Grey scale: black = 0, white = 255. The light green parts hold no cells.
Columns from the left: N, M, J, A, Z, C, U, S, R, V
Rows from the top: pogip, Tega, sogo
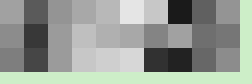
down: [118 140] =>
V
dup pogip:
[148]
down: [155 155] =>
J
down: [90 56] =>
M
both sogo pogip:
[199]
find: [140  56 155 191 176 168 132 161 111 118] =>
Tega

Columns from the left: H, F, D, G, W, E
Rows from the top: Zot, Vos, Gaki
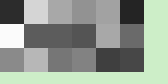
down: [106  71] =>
E
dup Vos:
[92]
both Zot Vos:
[168]
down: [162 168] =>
W
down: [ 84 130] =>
G

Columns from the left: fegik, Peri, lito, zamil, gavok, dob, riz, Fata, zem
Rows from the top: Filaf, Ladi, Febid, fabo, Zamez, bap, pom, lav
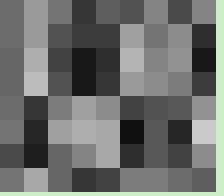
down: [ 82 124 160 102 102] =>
lito
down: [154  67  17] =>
dob

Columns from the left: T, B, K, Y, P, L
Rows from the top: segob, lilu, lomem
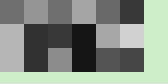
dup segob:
[112]
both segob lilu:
[57]

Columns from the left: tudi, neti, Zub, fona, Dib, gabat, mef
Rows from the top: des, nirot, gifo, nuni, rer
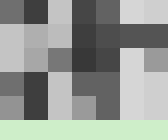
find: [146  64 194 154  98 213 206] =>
rer
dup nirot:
[84]
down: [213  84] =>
gabat
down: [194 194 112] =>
tudi
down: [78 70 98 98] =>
Dib

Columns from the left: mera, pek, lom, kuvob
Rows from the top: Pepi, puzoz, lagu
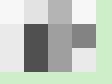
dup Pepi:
[247]
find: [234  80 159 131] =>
puzoz

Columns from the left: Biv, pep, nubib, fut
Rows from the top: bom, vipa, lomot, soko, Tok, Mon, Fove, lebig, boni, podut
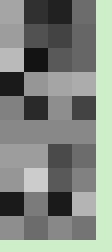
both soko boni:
[26]
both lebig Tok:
[129]
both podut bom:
[108]
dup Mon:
[136]
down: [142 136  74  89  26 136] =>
nubib
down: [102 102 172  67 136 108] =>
fut
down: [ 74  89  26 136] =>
nubib

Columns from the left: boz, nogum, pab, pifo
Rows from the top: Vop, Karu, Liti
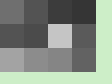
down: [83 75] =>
nogum
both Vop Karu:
[83]
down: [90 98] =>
pifo

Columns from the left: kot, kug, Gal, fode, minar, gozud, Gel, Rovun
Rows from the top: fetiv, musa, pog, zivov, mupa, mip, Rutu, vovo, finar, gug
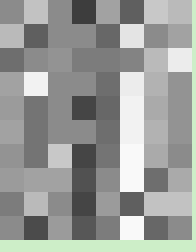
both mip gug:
[139]
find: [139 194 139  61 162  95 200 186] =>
fetiv
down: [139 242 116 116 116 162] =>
kug
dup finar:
[194]
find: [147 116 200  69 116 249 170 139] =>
Rutu

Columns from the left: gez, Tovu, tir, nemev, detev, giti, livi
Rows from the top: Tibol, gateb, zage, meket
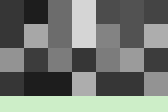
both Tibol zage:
[54]
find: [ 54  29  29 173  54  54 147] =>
meket
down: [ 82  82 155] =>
giti
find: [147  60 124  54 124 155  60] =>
zage
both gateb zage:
[54]

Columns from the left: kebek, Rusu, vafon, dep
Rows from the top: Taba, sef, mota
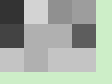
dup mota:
[196]
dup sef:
[176]
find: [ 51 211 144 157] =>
Taba

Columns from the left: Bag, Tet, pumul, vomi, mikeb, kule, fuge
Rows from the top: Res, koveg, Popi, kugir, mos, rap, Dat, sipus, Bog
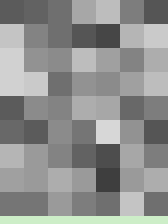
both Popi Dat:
[131]
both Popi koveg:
[131]
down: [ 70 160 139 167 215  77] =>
mikeb

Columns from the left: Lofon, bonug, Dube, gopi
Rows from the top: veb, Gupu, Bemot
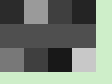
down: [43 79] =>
Lofon
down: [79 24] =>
Dube
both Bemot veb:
[63]
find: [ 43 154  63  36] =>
veb
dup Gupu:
[79]

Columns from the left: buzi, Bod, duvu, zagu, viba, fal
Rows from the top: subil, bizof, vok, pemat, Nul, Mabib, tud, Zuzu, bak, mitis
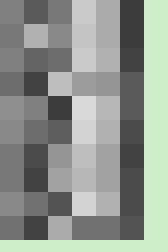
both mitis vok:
[67]
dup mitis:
[114]
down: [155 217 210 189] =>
zagu
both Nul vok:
[128]

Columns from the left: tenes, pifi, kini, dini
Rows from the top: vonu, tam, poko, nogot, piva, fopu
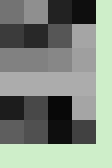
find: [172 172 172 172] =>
nogot
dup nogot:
[172]
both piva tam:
[165]
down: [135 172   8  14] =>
kini
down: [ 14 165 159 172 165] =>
dini
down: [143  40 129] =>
pifi
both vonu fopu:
[14]

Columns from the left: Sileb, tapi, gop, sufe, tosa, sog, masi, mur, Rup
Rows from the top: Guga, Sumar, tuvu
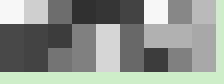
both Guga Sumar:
[66]
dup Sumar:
[177]
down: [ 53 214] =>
tosa
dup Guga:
[247]
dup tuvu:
[128]
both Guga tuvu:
[66]

